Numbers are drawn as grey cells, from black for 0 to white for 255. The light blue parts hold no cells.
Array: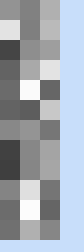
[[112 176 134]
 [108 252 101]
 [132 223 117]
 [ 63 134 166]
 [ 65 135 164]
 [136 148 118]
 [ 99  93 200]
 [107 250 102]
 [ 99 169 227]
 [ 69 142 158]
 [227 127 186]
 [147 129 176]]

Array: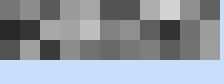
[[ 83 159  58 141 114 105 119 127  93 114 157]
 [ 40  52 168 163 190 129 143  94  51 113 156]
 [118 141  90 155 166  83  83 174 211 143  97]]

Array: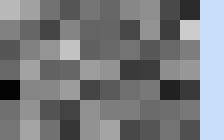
[[118 164 113  54 146 164  72  86 115  80]
 [112 146  83  67 144 125 125 107 110 120]
 [  4 133 135 156  69  89 111 120  33  57]
 [104 162  98 102 157 147  58  60 142 152]
 [ 86 129 148 194  97 105 115  87 105 125]
 [129 102  69 132 100 101  71 147  61 204]
 [185 161 114  85 117 103 135 143  73  42]]

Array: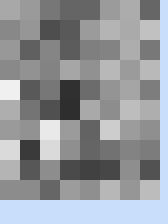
[[140 139 102 156 143 183 150 188]
 [180  87 141  74  65  71 142  82]
 [218  58 218 143 101 114 131 124]
 [154 146 233 155  99 205 156 143]
 [174 116  80  46 169 141 189 174]
 [240  89 119  48 108 148 165 125]
 [137 146 131 166 145 184 155 185]
 [152  96 133  92 127 131 173 120]
 [136 150  78  89 155 180 170 193]
 [168 154 119 101 101 155 172 102]]

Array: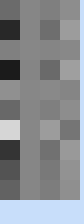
[[ 98 134 125 143]
 [ 83 134 121 146]
 [ 52 134 113 153]
 [214 135 156 117]
 [104 134 127 141]
 [144 135 137 133]
 [ 27 133 106 159]
 [128 135 133 136]
 [ 40 134 110 156]
 [107 134 127 141]]

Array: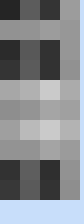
[[ 56  90  51 142]
 [ 50  94  47 146]
 [147 147 164 155]
 [159 186 202 179]
 [142 148 165 160]
 [167 177 202 171]
 [ 52  91  50 145]
 [ 43  88  50 150]
 [146 147 156 151]
 [ 37  92  52 156]]
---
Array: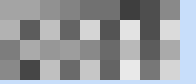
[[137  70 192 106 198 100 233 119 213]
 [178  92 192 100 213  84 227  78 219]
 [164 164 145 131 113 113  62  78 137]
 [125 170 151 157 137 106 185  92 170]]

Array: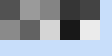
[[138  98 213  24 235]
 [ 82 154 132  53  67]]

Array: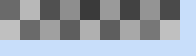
[[192 106 160  94 176  94 168 119 192]
 [106 184  80 142  58 154  66 148  74]]

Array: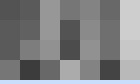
[[118  60 104 171 131  68 185]
 [ 83  90 151 118 131 104 206]
 [ 90  97 151  83 138 111 206]
 [ 90 125 145  76 145 111 199]]

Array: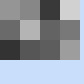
[[ 51  86  93 157]
 [149 135  57 209]
 [106 180  99 120]]

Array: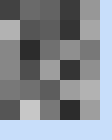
[[135  44 112 143 120]
 [135  78 158  52 143]
 [178  85  93  52 166]
 [ 66 106  99  59 151]
 [120 112  93 158 178]
 [ 85 199 120  44 158]]

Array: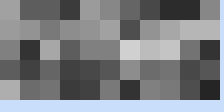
[[128  51 167  93 128 128 208 188 196 115  51]
 [ 93  65 101  65  72  86 141 108 115  72  86]
 [161  93  93  59 155 135 101  72  44  44 135]
 [174 108 115  59  65 121  51 128 121  78  37]
 [155 147 121 141 147 161  78 147 167 182 182]]

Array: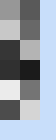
[[ 48  27]
 [151  89]
 [200 104]
 [235 116]
 [ 54 180]
 [ 76 213]]
